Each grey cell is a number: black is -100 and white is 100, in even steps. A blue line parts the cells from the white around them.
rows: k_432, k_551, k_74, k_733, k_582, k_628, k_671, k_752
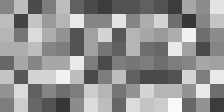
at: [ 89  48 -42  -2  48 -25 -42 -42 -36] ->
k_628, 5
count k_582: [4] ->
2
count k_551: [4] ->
4
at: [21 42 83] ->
k_551, 4

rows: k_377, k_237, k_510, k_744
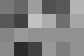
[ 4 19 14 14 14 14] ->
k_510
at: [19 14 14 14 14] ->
k_510, 2
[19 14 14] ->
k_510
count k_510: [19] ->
1
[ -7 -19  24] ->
k_377

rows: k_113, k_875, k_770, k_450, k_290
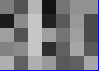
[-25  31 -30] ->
k_450
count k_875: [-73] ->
1
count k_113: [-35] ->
1
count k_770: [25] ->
3
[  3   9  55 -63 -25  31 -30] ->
k_450
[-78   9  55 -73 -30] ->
k_875

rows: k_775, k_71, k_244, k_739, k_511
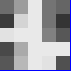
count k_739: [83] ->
3
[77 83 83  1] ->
k_244
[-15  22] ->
k_775
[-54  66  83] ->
k_71
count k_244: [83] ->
2

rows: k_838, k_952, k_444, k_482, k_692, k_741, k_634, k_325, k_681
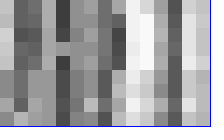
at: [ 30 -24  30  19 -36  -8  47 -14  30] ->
k_325, 1
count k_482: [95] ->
1
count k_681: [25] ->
1

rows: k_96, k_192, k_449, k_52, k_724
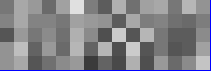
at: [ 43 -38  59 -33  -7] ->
k_52, 8
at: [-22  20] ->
k_52, 3
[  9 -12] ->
k_449
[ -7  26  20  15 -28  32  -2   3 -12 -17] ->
k_192
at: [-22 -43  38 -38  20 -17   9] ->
k_724, 8

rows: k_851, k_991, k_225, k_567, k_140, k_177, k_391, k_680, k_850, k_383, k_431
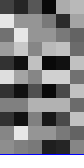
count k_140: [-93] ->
1
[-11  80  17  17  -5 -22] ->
k_225
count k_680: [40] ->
3

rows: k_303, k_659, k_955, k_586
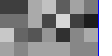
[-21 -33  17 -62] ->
k_955
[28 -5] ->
k_303
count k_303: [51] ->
1
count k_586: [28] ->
4
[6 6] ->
k_586
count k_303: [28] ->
1
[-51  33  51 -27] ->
k_303

